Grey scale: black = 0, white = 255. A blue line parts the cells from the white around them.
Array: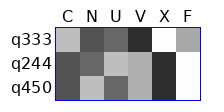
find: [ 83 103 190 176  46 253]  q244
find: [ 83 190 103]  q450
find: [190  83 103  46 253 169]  q333
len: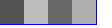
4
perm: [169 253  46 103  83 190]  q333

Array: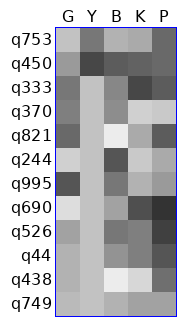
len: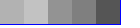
5
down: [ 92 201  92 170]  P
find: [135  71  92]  q333
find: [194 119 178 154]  q995

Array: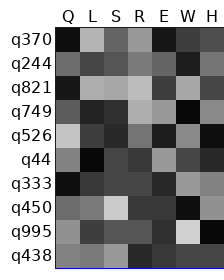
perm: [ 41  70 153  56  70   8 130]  q44
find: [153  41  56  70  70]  q438

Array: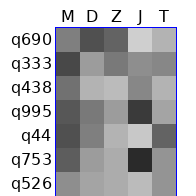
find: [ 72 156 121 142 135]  q333
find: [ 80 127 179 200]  q44
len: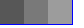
3
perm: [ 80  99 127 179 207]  q690
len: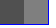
2

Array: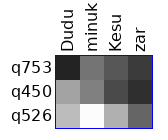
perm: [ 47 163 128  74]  q450
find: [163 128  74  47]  q450

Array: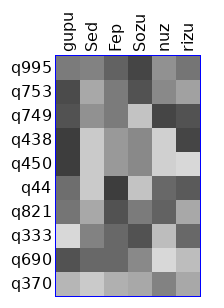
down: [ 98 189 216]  nuz
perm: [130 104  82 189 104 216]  q333
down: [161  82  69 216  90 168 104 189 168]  rizu
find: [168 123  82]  q753
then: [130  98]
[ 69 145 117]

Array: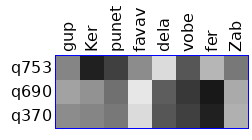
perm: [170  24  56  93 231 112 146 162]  q690
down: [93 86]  dela
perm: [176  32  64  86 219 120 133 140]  q370
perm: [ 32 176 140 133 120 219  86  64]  q370
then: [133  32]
[ 64 140 219]
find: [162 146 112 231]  q690
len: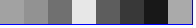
8

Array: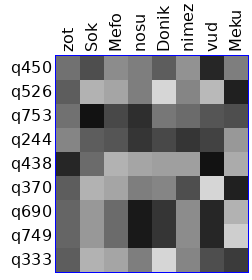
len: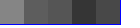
5
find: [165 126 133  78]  q370
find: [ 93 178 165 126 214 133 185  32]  q526
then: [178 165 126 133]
[ 78 214  32]
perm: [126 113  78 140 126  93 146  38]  q450
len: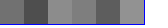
6
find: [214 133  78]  q333

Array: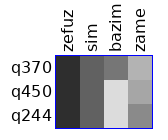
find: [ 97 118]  q370
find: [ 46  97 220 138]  q244
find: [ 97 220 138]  q244
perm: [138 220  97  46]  q244
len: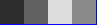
4

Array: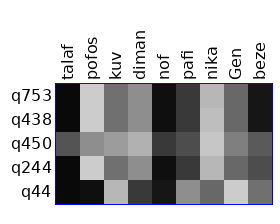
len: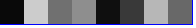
8
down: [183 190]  nika
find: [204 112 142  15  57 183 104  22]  q753

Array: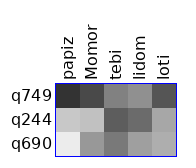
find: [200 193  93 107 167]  q244
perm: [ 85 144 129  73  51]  q749
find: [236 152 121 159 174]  q690
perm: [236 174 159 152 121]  q690
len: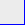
1

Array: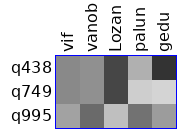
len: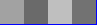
4
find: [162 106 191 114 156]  q995
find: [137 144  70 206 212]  q749
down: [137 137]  vif

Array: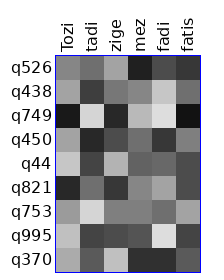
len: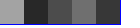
5
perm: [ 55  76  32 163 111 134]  q526
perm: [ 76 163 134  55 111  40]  q821
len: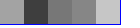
5
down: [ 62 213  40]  tadi
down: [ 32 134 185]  mez
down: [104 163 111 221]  fadi

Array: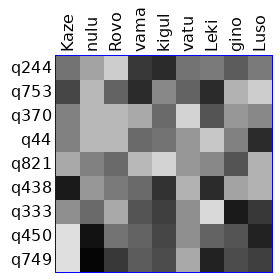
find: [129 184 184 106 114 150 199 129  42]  q44
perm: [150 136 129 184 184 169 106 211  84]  q370
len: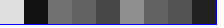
9
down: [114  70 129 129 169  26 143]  Kaze
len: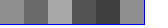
6
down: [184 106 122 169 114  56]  Rovo

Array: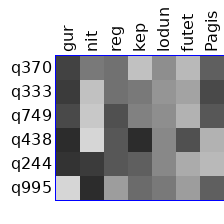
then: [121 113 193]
[142 185  95]
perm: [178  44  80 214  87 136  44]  q438
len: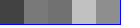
5
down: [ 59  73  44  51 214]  gur
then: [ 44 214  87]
[ 44 136  80]
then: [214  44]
[157 107 121]

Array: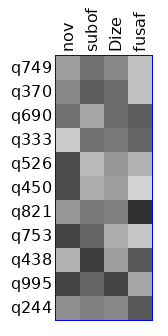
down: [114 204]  nov
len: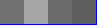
4
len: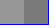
2
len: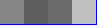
4
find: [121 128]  q821
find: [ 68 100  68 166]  q995

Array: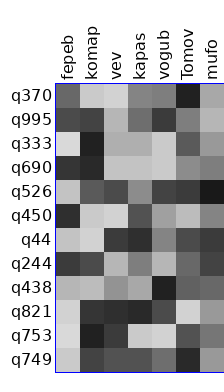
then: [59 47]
[132  75  59]
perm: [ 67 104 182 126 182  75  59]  q244
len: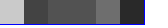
6
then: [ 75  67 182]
[110  59 126]
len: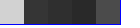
5
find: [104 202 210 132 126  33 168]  q370

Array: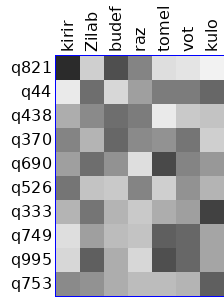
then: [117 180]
[201 173 159]
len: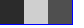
3

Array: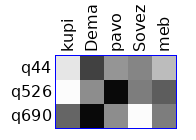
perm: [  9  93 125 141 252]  q526
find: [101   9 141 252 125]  q690
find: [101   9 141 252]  q690

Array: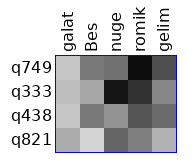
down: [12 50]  romik
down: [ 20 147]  nuge
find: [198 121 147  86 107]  q438
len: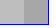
2
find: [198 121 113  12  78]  q749

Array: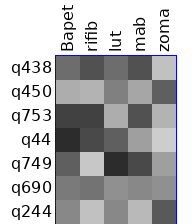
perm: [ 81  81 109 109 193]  q438
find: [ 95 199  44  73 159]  q749
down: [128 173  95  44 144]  lut
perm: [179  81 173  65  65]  q753

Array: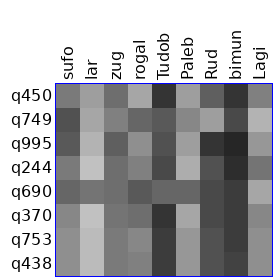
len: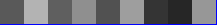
9
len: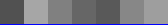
7
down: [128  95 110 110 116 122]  zug

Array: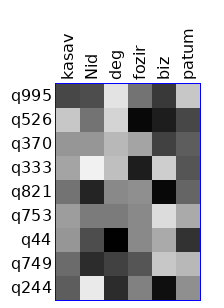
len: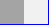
2
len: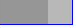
3

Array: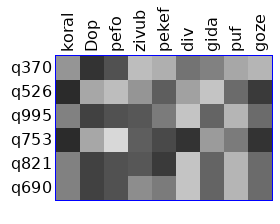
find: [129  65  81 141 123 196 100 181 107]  q690
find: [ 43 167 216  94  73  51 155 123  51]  q753
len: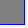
1
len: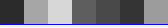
7
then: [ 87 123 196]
[100 181 107]

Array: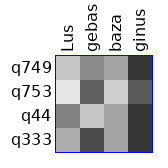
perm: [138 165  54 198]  q749
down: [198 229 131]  Lus
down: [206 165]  baza
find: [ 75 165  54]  q333
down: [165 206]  baza
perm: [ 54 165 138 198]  q749

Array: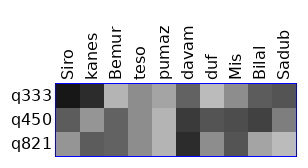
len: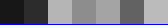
7
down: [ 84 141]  duf
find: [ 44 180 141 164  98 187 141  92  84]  q333
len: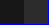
2
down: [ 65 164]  Bilal
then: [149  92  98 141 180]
[ 44 141  84]
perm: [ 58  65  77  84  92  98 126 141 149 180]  q450

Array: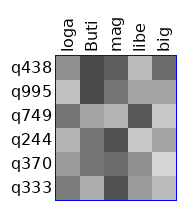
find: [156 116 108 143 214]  q370
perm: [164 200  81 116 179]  q244
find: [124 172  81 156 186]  q333
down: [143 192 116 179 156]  loga

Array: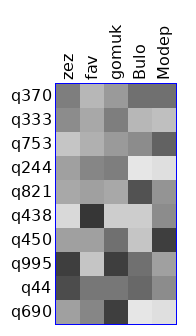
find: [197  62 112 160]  q995
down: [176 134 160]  fav

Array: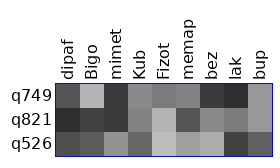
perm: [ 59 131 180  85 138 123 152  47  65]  q821
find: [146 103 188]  q526
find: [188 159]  q526
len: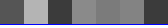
7

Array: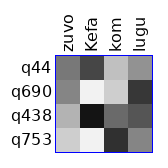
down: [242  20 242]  Kefa
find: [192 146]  q44
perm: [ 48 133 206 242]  q753
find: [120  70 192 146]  q44
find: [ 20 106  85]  q438

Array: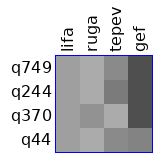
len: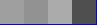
4
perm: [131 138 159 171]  q44
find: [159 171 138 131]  q44
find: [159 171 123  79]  q244
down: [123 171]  tepev
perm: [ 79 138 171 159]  q749

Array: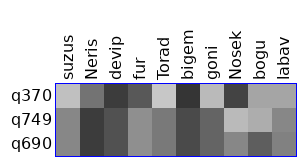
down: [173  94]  bogu
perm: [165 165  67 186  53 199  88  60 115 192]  q370
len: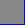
1

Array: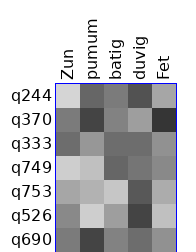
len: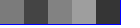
5
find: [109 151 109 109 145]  q333

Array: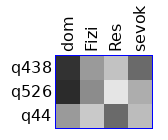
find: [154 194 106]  q438
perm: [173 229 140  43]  q526
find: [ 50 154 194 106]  q438

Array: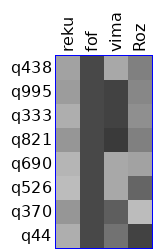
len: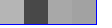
4
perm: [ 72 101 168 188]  q526
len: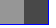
2
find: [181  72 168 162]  q690
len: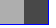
2
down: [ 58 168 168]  vima

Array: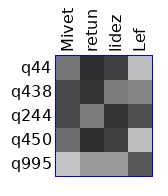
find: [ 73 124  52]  q244
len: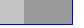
3
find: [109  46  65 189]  q450
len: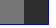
2
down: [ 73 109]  Mivet
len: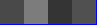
4

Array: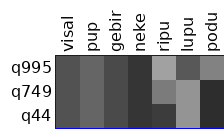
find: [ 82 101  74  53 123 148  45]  q749
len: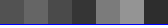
7

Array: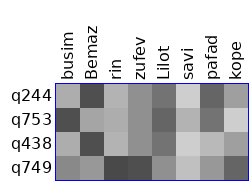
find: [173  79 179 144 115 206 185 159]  q438
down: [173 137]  busim
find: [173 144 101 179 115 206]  q753
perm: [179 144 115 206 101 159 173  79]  q244
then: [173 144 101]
[179 115 206]

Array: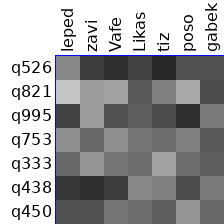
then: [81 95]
[ 75  47 122]
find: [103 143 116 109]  q753
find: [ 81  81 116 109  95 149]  q450
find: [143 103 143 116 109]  q753
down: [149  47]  zavi

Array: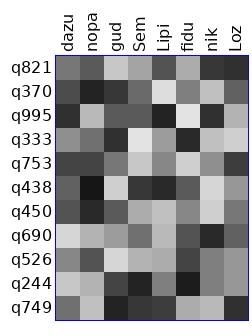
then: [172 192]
[135 207 119]
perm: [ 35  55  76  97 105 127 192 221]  q370
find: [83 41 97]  q690

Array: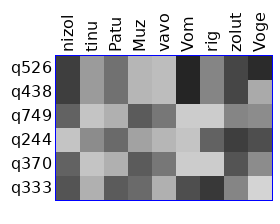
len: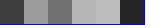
6
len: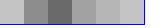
6
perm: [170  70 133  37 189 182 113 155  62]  q438
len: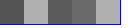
5
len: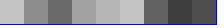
9

